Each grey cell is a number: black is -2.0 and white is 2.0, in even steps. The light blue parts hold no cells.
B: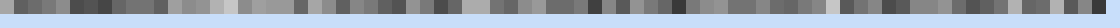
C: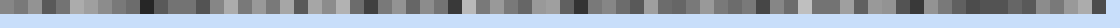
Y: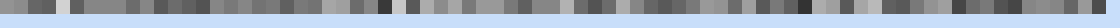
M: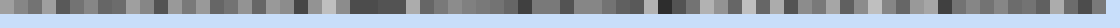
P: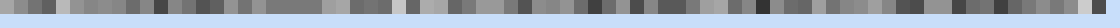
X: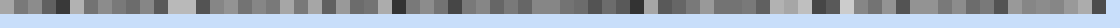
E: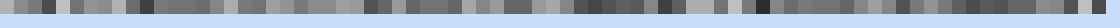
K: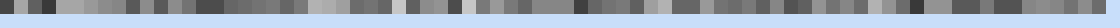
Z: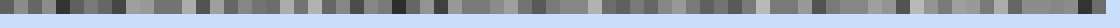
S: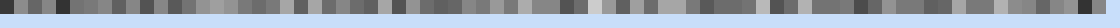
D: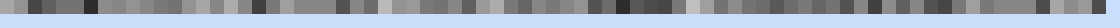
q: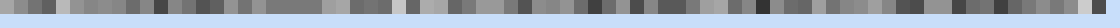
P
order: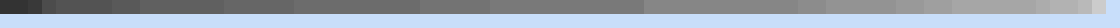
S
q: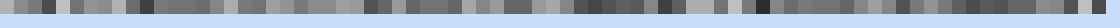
E
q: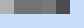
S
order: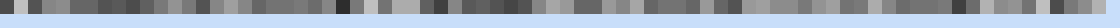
E
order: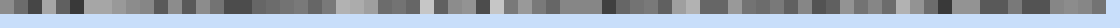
K

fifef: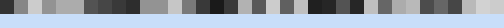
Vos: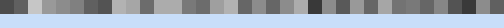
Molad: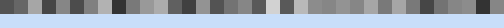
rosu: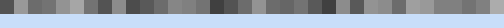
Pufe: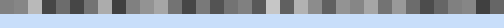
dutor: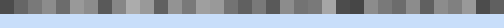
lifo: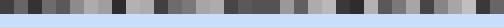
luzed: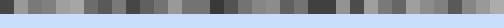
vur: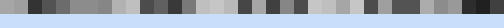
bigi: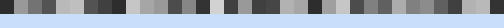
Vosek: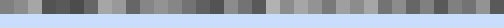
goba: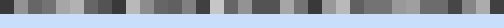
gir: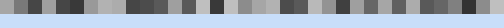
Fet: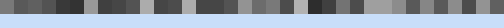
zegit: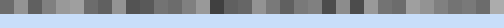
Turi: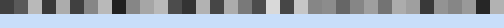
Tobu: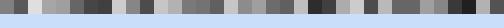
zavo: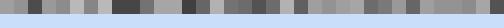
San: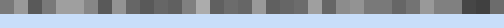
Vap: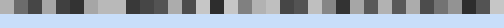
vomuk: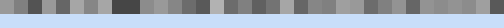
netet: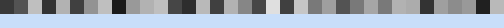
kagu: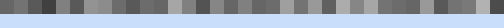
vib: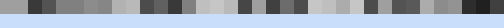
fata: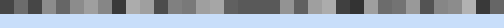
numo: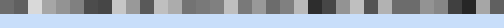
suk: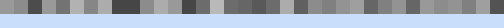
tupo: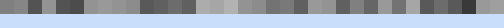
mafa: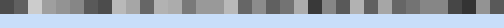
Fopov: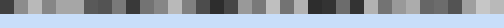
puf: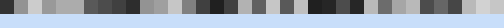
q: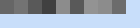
rosu
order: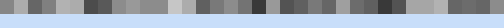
Vos

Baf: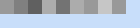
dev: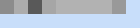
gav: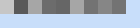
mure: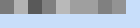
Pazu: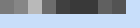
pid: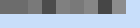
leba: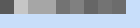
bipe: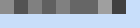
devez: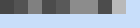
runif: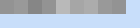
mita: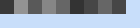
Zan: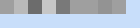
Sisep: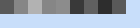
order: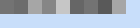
gav
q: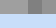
mure

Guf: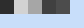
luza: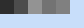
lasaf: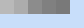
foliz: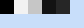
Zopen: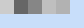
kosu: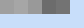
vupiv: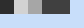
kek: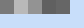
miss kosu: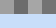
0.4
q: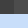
Guf

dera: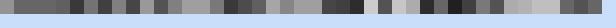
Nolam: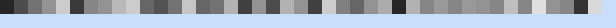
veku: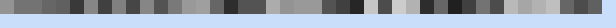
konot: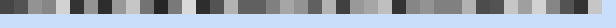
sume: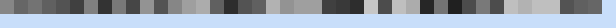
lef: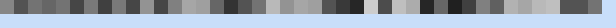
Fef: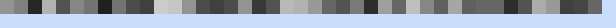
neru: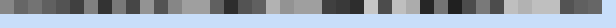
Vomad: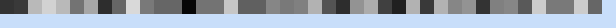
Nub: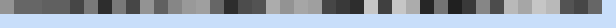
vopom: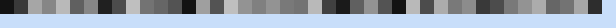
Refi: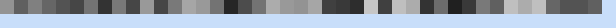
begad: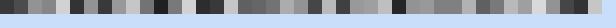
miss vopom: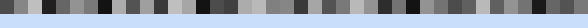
0.2
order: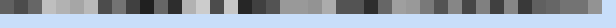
veku
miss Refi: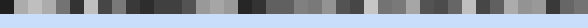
-0.3
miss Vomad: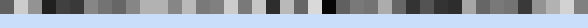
-0.6

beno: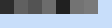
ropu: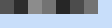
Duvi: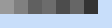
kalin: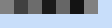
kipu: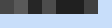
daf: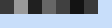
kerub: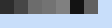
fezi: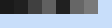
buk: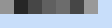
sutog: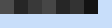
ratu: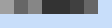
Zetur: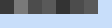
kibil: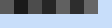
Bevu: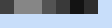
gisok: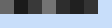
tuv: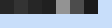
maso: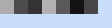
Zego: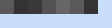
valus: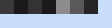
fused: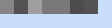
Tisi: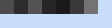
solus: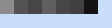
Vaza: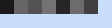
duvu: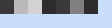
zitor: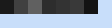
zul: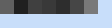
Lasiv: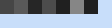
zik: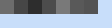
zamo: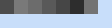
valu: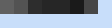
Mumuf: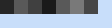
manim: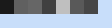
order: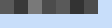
Zetur
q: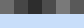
zik

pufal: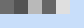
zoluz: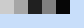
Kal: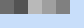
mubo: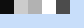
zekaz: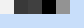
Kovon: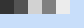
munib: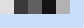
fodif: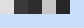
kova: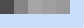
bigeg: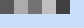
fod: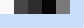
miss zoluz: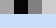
-1.5
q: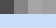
kova
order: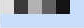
munib
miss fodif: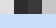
-1.4

